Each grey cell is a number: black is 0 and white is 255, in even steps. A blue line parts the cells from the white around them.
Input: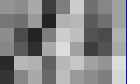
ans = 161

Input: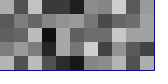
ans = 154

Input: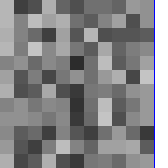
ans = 145

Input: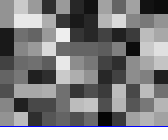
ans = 12

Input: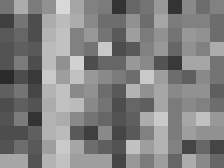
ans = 129
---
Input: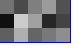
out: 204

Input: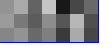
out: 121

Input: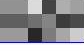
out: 95

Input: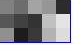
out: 65

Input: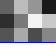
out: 121

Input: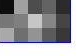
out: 127

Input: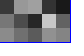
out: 76

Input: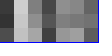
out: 199
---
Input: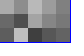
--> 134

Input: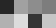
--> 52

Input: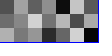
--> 75

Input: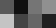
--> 102

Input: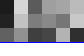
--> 118

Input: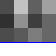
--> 62

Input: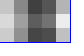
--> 115
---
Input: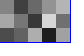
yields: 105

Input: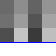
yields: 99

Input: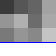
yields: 100

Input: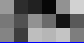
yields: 33

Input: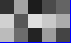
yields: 28

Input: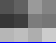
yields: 154

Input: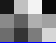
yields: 243

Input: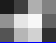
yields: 175

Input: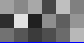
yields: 168
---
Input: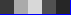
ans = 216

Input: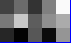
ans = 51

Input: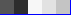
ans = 247

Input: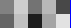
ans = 115

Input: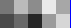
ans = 140

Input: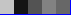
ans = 83

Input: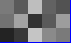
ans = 190

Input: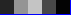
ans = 196

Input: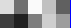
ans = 250
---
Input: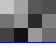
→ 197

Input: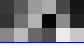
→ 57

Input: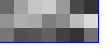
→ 106

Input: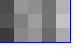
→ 76

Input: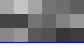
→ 165

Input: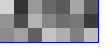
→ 211
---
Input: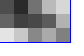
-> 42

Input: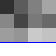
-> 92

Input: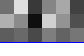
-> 223

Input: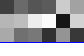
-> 106

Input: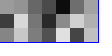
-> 147

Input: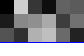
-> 206

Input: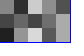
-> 47
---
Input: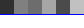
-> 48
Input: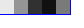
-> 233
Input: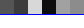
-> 84
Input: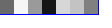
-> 106
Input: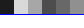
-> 28
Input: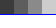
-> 59
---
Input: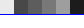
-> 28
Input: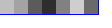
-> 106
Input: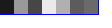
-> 106
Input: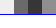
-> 143
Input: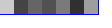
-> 158
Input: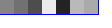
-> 170
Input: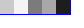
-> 29
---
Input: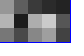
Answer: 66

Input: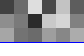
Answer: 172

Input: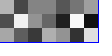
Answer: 223

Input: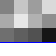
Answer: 22

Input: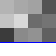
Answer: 96

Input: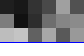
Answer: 153

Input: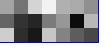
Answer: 72
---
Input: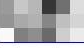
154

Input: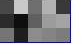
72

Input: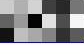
204

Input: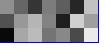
144

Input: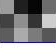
155

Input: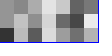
149

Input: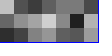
193

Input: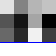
226

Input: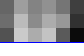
102

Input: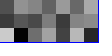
80
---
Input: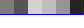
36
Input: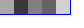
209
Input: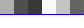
100
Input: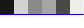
238
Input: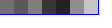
197
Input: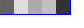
51
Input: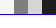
31
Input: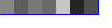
79
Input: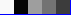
60
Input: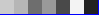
34
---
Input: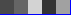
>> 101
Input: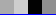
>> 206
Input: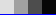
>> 161
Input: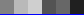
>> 185
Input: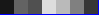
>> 99
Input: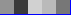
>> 58
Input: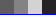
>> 131
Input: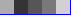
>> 52
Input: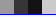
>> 54
